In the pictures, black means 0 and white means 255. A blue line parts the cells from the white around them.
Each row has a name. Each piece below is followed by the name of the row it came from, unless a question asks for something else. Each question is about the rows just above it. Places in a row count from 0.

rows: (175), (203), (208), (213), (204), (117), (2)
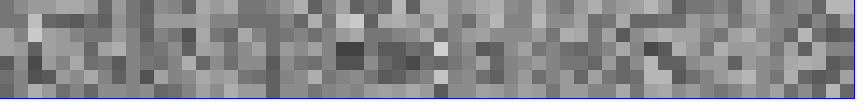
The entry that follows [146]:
[118]
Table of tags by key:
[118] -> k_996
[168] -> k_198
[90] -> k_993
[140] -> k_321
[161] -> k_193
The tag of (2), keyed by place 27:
k_193
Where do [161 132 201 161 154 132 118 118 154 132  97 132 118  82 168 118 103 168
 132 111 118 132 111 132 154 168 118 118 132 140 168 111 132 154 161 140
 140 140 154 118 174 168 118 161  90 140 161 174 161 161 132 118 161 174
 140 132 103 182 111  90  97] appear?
(208)
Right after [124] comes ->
[140]

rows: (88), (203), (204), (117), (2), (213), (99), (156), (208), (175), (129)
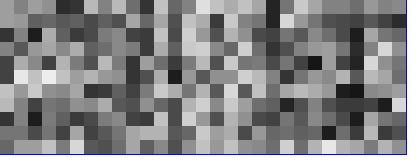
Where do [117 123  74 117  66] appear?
(2)
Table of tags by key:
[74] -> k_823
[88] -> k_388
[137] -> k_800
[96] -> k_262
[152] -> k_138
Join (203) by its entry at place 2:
k_262
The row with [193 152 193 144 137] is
(129)

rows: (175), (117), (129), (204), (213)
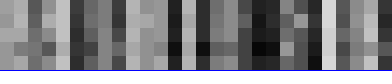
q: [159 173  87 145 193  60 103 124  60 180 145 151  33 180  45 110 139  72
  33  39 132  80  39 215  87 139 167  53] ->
(175)
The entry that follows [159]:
[173]
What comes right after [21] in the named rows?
[45]
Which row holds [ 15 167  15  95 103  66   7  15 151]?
(204)

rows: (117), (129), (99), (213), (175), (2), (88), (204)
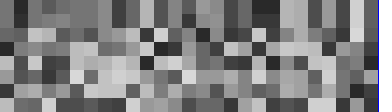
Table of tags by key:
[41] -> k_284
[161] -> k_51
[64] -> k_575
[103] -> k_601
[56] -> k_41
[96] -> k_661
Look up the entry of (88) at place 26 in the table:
k_575
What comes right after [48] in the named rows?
[117]
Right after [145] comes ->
[71]

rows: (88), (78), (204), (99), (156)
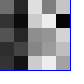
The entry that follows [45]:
[67]
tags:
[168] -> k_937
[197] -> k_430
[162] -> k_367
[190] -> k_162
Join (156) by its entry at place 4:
k_367
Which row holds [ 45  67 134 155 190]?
(99)
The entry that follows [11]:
[204]
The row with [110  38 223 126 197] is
(88)
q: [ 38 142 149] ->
(204)

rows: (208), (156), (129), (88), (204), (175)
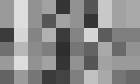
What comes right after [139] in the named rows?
[126]
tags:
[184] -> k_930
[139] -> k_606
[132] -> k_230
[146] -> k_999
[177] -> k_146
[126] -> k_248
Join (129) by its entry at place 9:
k_248
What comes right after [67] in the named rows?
[126]
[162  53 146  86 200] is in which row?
(208)

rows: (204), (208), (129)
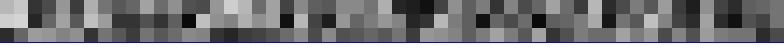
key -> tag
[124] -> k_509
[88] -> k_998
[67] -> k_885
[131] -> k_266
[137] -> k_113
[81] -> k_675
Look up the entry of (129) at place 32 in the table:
k_266
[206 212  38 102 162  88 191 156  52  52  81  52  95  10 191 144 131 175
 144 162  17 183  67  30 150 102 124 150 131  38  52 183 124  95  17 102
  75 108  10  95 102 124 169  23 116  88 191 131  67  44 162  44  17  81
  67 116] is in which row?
(208)
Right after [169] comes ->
[23]

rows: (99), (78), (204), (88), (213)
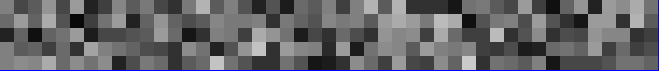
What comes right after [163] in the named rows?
[128]
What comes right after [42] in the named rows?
[155]
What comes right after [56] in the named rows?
[77]

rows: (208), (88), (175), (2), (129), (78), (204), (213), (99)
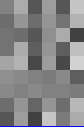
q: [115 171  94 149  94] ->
(2)
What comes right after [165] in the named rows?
[178]
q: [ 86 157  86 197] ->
(208)
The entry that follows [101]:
[149]
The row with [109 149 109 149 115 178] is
(88)

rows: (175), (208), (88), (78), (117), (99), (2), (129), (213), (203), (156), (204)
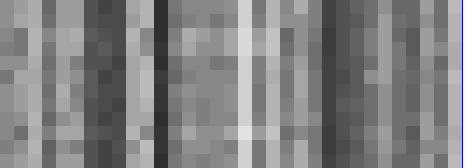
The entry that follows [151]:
[119]
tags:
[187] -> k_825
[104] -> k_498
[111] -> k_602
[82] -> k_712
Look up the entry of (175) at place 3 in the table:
k_498
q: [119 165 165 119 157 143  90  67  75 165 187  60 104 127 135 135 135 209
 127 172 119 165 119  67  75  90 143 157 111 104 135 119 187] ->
(99)

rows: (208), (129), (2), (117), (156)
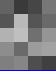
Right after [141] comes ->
[106]
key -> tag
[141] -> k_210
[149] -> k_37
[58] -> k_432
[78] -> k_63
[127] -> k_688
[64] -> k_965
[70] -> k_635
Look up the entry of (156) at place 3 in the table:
k_965
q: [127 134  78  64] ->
(156)
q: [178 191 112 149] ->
(2)
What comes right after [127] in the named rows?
[134]
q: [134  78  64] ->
(156)

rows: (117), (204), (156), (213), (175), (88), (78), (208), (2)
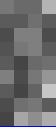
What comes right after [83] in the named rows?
[119]
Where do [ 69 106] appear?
(175)
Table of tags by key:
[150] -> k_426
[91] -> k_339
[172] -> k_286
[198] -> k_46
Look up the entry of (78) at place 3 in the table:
k_46
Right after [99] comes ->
[198]

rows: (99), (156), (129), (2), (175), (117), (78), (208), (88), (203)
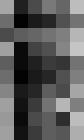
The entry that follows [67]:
[81]
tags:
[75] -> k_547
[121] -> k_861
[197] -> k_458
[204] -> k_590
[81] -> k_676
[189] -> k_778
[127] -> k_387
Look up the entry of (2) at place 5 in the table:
k_458
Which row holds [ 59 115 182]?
(208)
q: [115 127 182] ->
(129)
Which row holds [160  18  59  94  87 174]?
(203)

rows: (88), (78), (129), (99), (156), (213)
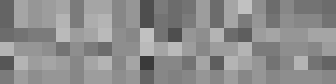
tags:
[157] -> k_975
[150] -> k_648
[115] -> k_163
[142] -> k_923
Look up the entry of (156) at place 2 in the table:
k_975
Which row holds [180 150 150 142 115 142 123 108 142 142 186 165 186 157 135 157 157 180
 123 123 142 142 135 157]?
(99)
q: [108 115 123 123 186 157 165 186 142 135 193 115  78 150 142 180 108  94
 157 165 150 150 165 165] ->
(129)
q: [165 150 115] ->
(156)
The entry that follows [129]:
[135]
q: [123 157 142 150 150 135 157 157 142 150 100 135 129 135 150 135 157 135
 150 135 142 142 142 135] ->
(213)
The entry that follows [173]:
[180]

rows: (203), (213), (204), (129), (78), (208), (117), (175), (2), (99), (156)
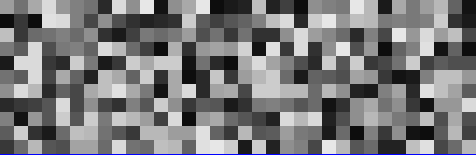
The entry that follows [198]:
[56]
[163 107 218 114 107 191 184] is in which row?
(156)
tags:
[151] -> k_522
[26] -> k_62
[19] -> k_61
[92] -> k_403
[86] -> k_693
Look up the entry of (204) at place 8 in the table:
k_62
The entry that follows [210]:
[19]
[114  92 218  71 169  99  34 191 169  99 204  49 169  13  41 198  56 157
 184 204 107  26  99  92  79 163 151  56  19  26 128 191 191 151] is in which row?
(208)
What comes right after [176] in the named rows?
[49]
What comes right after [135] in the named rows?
[107]

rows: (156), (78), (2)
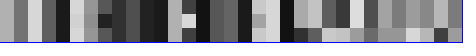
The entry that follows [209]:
[143]
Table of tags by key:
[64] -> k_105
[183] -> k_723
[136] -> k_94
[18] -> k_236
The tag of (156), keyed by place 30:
k_94

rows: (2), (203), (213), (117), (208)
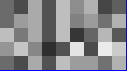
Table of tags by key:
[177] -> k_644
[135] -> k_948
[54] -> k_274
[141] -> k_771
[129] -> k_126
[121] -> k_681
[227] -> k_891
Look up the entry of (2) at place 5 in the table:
k_771
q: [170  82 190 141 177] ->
(2)
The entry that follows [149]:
[197]
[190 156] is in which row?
(208)

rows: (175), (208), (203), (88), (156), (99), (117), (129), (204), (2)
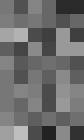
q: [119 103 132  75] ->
(129)
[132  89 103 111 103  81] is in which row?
(156)
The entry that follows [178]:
[75]
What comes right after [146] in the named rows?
[132]
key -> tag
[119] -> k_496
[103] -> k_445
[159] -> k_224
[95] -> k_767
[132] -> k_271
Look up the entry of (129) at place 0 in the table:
k_496
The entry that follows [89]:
[103]

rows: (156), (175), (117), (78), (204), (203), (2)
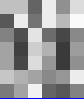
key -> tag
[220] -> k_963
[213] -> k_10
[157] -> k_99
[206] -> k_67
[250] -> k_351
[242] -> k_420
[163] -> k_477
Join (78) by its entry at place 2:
k_67
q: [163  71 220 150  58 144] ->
(204)
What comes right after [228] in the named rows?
[108]
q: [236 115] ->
(175)
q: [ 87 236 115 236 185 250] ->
(175)
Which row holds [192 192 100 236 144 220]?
(156)
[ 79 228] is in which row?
(117)

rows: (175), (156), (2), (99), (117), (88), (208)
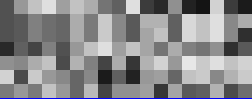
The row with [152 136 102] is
(88)
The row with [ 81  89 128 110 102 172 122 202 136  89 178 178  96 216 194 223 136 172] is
(156)
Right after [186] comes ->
[68]
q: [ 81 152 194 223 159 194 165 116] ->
(99)

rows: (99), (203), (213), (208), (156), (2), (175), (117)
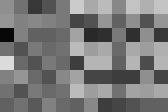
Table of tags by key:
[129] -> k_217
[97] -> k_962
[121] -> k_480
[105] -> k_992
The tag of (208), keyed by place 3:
k_992
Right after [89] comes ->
[129]
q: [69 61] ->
(2)
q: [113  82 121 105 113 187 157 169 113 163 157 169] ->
(175)

